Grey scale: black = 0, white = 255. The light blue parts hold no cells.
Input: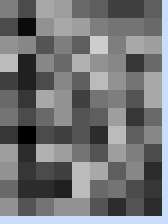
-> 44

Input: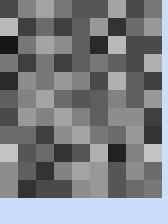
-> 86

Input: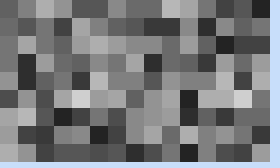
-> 77

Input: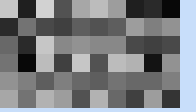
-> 64

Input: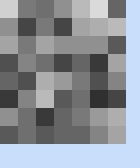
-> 101

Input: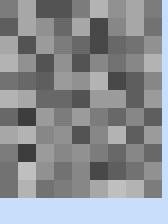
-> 191
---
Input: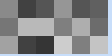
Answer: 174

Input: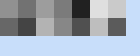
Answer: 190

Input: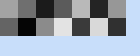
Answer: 217

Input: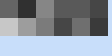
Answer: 111

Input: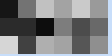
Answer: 76

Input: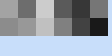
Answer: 66

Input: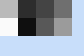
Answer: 88

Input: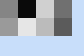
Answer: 187
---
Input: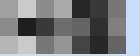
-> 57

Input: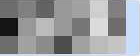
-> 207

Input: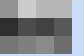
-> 183

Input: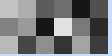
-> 22

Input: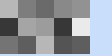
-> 137

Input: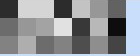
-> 151
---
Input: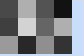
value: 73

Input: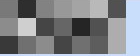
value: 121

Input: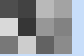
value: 78

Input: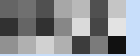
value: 101

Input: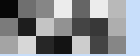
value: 7

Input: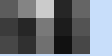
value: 92

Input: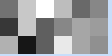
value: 114
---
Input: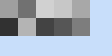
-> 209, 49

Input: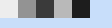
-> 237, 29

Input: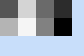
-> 245, 1

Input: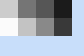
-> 251, 27

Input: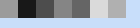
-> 218, 24

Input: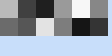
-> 247, 21

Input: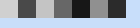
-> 208, 23

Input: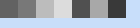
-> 220, 57
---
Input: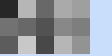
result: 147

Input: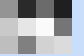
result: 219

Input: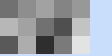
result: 227

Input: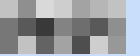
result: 152

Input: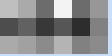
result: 139

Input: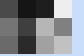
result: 193
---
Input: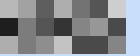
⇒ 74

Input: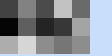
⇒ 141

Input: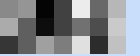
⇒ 224

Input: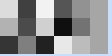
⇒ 232

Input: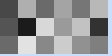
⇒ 204

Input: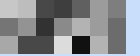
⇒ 17

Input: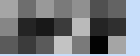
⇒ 122

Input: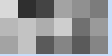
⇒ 133

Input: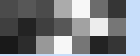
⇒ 118
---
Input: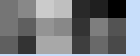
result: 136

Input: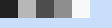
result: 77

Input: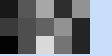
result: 98

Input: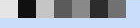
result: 91

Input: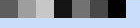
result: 20

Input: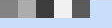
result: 60

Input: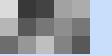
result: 119

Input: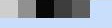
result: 8

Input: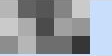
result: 75

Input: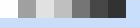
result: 191
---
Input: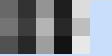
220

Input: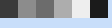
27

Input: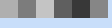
134

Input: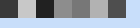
78

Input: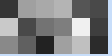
73

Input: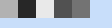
115
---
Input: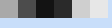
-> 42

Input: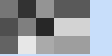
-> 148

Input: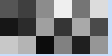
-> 239

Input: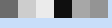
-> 15

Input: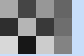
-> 69

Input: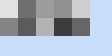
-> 156
